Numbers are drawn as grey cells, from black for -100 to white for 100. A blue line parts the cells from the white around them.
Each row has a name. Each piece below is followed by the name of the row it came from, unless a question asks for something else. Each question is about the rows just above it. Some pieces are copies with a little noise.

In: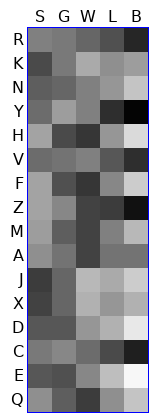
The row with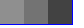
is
A
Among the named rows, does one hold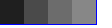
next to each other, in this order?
no
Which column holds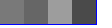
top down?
G
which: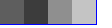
Q
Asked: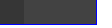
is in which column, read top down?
W
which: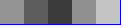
Q
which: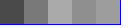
K

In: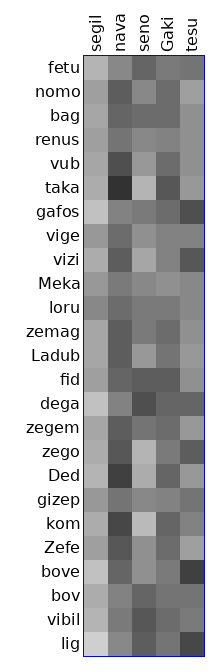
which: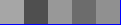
vub

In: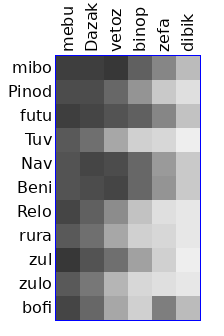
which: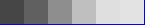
Relo
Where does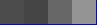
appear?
Beni
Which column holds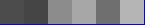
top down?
vetoz
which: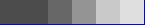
Pinod
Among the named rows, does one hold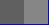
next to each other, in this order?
yes

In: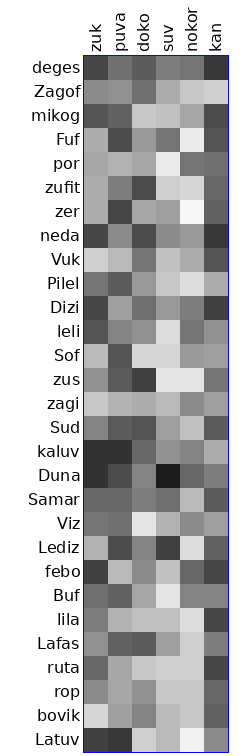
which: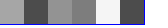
Fuf
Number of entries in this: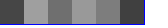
6
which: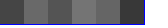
deges
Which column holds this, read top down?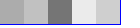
suv
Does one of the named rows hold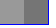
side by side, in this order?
yes

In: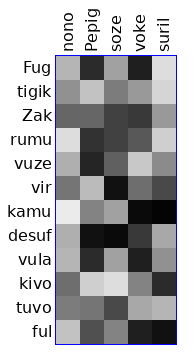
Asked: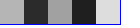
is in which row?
Fug
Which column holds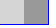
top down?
suril
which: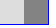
kivo
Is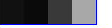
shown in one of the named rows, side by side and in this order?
yes
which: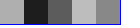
vuze
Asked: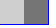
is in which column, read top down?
Pepig

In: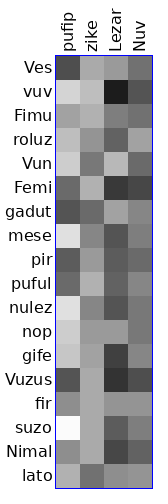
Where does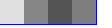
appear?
mese
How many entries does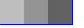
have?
3
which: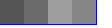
gadut
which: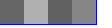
puful
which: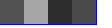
Vuzus

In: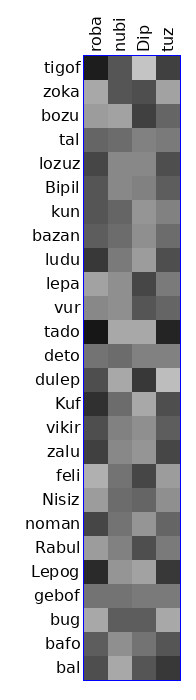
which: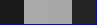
tado
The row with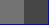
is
feli
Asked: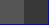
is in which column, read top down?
tuz
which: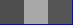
bal

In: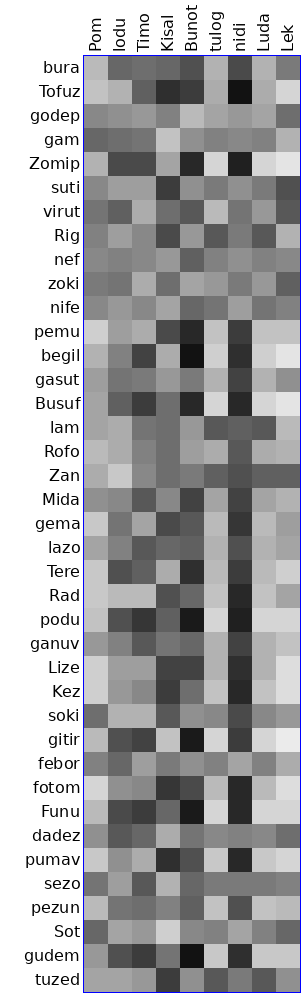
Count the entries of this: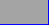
2
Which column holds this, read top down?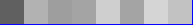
Lek
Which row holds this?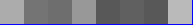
lam

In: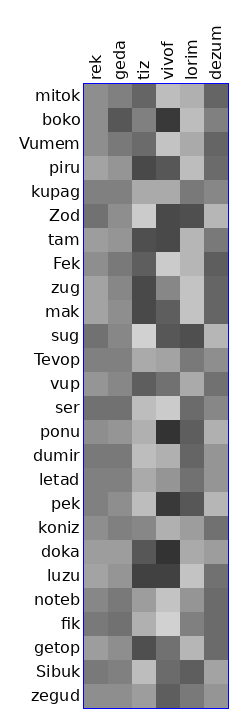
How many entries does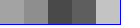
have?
5
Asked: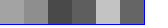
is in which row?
mak
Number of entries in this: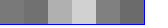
6
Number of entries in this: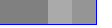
4
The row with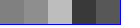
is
pek
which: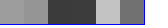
luzu

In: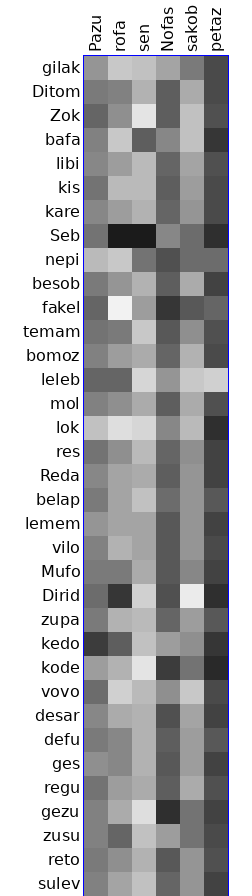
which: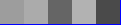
bomoz
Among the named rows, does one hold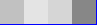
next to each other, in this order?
no
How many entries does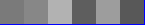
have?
6
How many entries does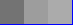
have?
3
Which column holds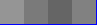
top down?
Pazu

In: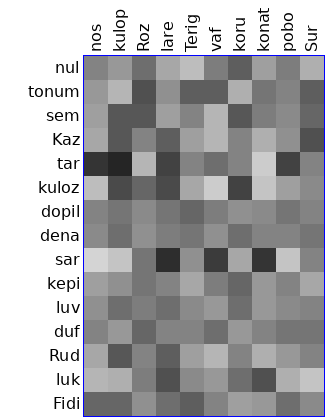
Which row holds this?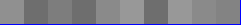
luv
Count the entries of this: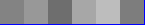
6
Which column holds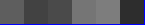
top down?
lare
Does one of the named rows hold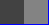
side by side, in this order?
yes
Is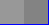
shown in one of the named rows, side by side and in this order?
yes
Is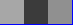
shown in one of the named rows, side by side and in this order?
no
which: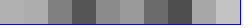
luk

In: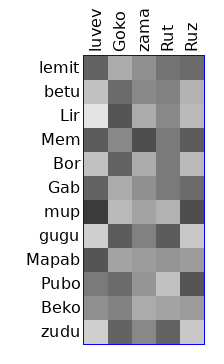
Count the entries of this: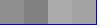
4
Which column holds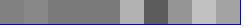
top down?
Rut
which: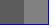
gugu
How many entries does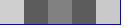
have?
5
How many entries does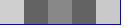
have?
5
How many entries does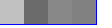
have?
4
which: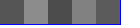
Mem

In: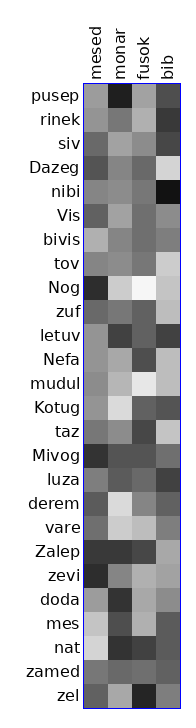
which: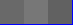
zuf
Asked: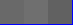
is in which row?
zamed
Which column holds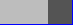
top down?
bib

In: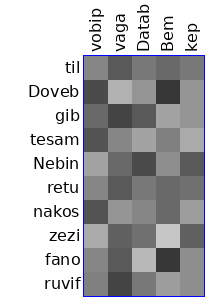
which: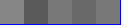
til
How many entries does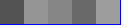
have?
5
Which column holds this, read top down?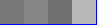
Datab
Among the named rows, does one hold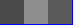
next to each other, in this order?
yes

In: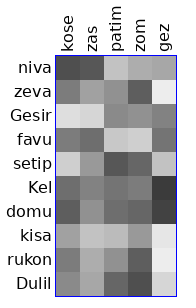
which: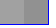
zeva
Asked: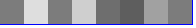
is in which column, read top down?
kose
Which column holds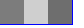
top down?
kose
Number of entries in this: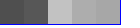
5
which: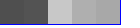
niva
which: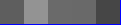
domu
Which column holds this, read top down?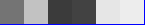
gez

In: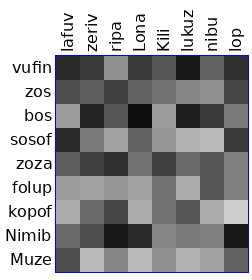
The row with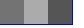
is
folup
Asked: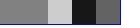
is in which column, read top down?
lop
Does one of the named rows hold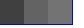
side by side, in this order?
yes
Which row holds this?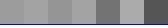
folup
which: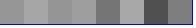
folup
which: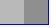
Muze
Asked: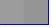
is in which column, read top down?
Kili

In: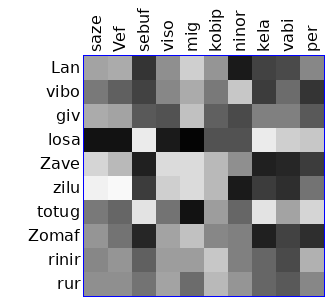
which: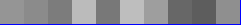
rur
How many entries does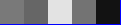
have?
5
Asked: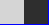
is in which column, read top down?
per
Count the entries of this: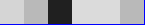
6
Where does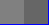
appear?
rinir
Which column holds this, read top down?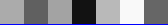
Vef
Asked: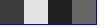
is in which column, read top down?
kela

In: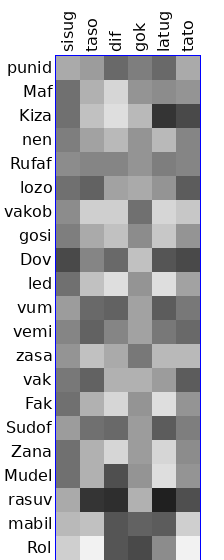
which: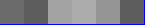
lozo
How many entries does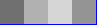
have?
4
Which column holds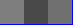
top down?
sisug
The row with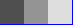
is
Mudel
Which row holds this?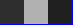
rasuv
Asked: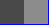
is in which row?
Rol
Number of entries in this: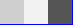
3

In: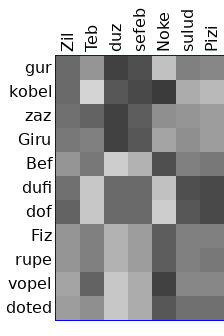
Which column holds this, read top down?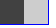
duz
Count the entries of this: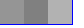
3
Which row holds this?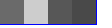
dof
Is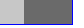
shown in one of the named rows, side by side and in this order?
yes
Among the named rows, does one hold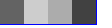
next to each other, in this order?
no
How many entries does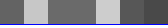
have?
7

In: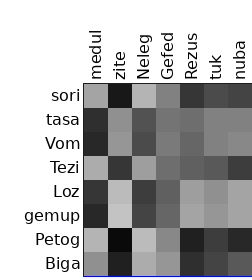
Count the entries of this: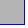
1
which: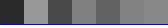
Vom
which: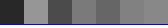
Vom

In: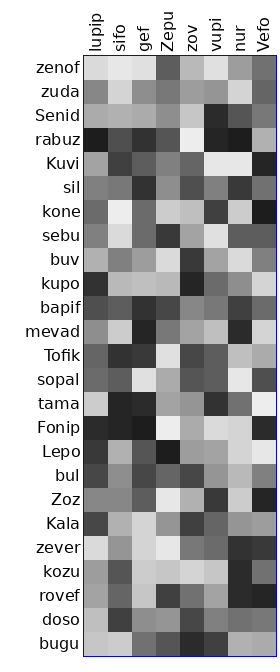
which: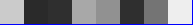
tama
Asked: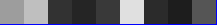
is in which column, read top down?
gef
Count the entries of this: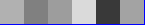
6
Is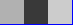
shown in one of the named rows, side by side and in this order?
yes
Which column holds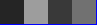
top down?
Vefo
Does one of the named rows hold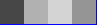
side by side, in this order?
yes
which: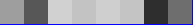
kozu

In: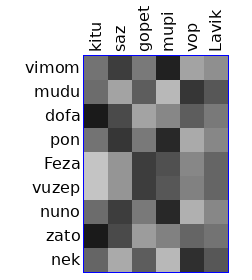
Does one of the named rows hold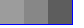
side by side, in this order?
no
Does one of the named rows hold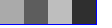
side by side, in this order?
no

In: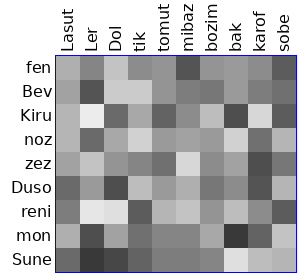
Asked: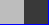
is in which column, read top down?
bak
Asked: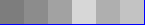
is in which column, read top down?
mibaz
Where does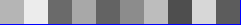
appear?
Kiru
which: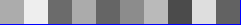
Kiru
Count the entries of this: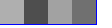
4
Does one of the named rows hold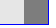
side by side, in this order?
no
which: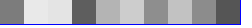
reni

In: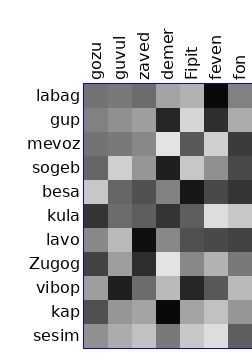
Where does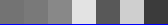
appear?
mevoz
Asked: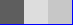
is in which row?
kula
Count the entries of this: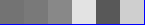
6
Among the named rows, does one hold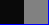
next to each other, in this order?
yes
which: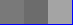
labag

